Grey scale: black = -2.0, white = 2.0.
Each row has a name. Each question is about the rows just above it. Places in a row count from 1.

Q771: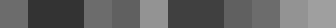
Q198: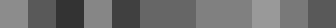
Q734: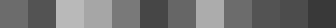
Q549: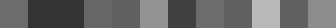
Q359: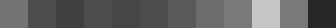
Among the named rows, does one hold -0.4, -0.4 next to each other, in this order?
yes
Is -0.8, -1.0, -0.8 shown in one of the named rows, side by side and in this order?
yes
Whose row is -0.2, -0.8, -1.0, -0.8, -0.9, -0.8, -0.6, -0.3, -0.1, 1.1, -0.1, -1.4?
Q359
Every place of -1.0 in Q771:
7 8
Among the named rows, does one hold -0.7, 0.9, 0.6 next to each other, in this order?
yes
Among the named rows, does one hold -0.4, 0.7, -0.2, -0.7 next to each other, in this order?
no
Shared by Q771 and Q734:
-0.3

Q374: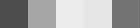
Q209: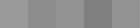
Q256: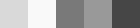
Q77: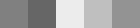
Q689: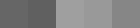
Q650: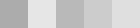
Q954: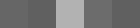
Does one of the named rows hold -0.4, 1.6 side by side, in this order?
no
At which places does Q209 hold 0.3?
3 5
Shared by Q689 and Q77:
-0.4
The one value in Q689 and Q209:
0.4
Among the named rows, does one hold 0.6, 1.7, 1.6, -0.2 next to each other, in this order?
yes

